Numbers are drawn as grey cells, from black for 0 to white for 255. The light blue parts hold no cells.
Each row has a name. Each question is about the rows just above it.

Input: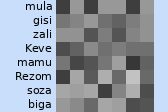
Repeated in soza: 166
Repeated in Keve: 112
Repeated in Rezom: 105
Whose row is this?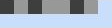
mula
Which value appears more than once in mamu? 118
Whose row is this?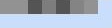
zali
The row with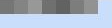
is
gisi

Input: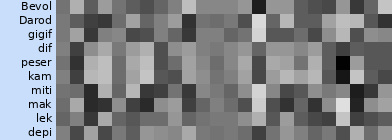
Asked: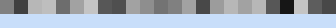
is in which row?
kam
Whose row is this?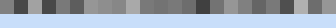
depi
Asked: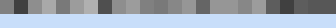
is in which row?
dif

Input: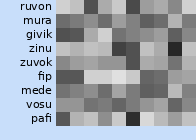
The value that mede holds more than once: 129
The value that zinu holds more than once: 193

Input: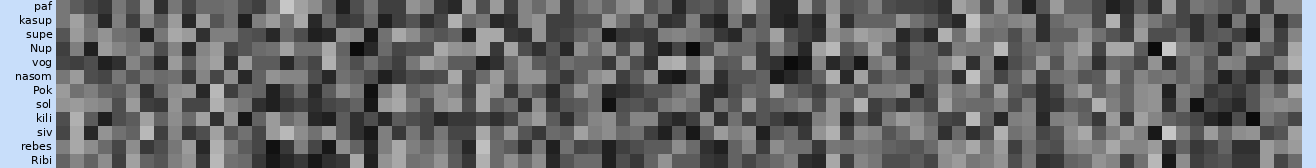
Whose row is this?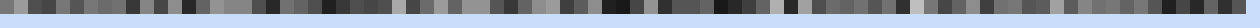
nasom
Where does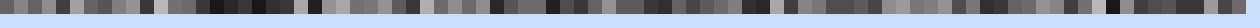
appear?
Ribi
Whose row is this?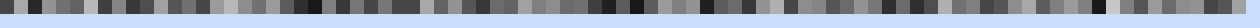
siv
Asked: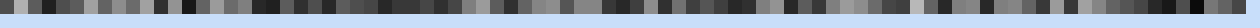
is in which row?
kili
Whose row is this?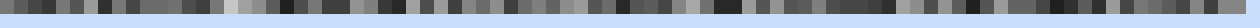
paf

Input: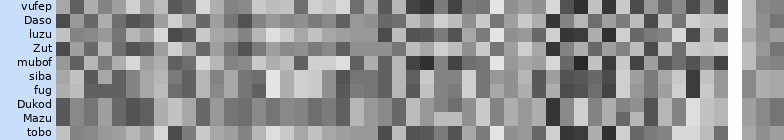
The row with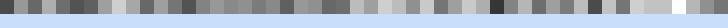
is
Daso
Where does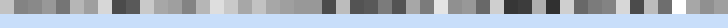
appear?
luzu
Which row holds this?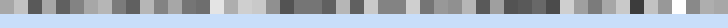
siba
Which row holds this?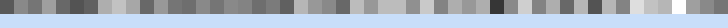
Mazu

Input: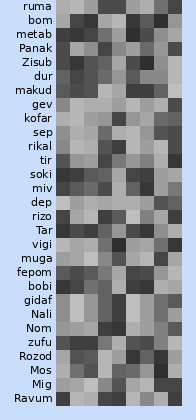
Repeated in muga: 166
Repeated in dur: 136
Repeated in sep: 174
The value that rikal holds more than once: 182
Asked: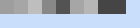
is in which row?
Mig

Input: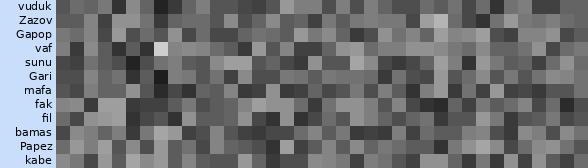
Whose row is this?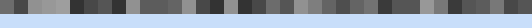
fil
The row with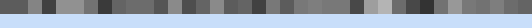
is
Zazov
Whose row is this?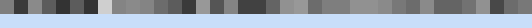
vaf
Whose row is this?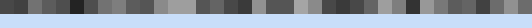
sunu

